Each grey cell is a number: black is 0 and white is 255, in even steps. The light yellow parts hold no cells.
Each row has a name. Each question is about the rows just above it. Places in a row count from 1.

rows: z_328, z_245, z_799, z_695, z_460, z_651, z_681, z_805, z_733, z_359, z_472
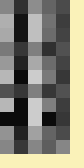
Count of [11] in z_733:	3
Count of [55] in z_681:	2
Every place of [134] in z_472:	1 3 5

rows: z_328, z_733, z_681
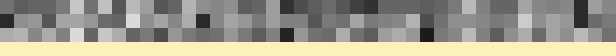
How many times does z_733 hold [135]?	4
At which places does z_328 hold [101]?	3 4 13 19 28 29 30 32 36 37
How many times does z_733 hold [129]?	4
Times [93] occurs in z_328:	4
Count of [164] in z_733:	6
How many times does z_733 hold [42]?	3
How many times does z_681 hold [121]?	4

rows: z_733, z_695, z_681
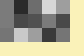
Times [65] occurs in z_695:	0
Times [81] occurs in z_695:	1
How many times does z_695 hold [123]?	2
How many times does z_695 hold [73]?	2
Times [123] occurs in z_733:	1

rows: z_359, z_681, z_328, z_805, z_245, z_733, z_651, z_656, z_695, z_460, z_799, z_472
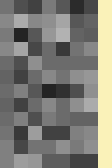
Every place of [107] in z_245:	1 4 5 6 7
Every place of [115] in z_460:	1
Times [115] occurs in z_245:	0

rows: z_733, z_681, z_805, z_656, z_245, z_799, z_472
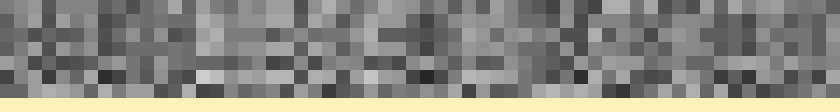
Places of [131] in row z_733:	5 6 7 19 27 32 37 54
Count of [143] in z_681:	6

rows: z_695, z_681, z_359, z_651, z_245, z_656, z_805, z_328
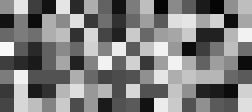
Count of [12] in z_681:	2
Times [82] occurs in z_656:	4
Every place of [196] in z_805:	13

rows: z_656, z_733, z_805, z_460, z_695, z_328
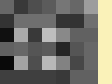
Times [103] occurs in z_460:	2
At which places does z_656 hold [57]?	2
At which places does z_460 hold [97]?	1
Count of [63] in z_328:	4
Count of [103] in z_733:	0
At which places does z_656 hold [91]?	4
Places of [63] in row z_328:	1 2 3 4

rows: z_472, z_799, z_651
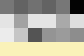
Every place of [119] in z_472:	1 5
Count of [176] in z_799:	0
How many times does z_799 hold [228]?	3
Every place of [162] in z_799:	2
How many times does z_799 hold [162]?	1
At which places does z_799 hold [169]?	5

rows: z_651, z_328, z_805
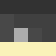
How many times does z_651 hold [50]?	4
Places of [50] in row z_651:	1 2 3 4
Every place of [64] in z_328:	2 3 4
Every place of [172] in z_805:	2
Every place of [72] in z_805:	1 3
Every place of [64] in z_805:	4
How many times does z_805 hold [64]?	1

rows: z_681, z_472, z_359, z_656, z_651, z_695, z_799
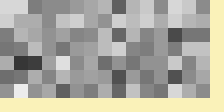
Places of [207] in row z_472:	1 6 9 11 13
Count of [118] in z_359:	2
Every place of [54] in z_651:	2
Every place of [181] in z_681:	8 10
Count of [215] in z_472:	0
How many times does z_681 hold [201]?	2
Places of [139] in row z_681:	4 5 12 15

